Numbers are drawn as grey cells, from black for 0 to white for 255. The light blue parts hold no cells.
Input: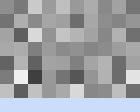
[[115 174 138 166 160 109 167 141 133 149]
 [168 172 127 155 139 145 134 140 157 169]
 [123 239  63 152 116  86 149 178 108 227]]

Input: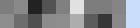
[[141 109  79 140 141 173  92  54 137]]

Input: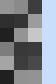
[[ 47  52 156]
 [125  57  59]
 [ 32 145 147]]

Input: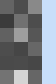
[[ 59 113  77]
 [ 77  70 103]
 [115 212 102]]

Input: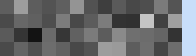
[[ 74 103  96  78 124  72  92 124  51  49 196  65 160]
 [ 74 100  79 109  97  72  83 157 154  93 110  69 109]]

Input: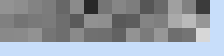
[[128 116 121 123 110  90 145 143  89  93 132 127 170 186 150]]
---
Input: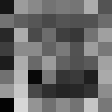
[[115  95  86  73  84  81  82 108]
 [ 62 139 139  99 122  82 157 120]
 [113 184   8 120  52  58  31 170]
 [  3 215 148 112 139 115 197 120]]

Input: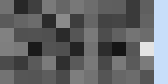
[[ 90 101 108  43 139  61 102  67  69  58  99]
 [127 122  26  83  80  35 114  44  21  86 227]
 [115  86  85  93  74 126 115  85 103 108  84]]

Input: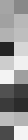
[[161 184]
 [ 35 214]
 [243 159]
 [ 58  43]
 [ 74 244]]

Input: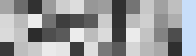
[[215 187 236 113  62  74  90 204  50 189 207 144 174]
 [ 57 190 203 234 229  59 222 121  90 214 184 169  47]]

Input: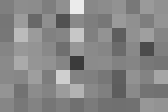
[[118 156 104 143  81 137 126 119 154 144 126 148]
 [133 152 148 137 111 151 138 134 107 137  75 127]
 [137 135 158 125 207 130 128 119  95 146 131 165]
 [134 120 131 118 126 112 123 113 112 113 151 147]]

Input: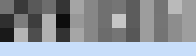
[[ 47 125  61 177  13 152 135 112 198  92 157 117 141 158]]
